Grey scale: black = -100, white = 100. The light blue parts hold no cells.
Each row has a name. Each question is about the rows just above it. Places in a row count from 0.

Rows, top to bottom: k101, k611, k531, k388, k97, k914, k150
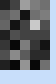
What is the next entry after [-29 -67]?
[-67]
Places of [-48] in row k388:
2 3 4
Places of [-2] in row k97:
2
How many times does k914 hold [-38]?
1
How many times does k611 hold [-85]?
1

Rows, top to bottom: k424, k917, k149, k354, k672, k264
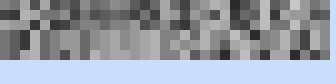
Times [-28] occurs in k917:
4
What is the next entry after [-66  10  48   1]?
[-56]
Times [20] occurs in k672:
6
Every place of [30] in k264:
2 11 12 14 27 28

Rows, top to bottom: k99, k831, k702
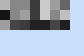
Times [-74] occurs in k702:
3
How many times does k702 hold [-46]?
2
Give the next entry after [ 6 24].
[-54]
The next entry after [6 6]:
[-54]
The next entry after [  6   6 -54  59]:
[24]
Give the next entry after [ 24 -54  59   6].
[50]

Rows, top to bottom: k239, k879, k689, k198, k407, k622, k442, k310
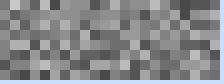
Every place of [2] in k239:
12
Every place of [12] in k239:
2 7 8 13 14 16
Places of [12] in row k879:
0 4 6 7 10 11 15 19
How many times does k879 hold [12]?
8
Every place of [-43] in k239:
5 18

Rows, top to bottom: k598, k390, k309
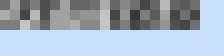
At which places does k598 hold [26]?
1 6
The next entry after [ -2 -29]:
[26]
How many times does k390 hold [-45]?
4
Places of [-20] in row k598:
5 7 8 11 15 17

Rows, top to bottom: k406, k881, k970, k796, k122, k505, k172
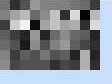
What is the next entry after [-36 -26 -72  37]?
[-72]
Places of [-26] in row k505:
2 6
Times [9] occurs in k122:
1

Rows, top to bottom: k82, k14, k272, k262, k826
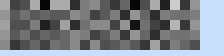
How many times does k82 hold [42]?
0
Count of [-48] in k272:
3

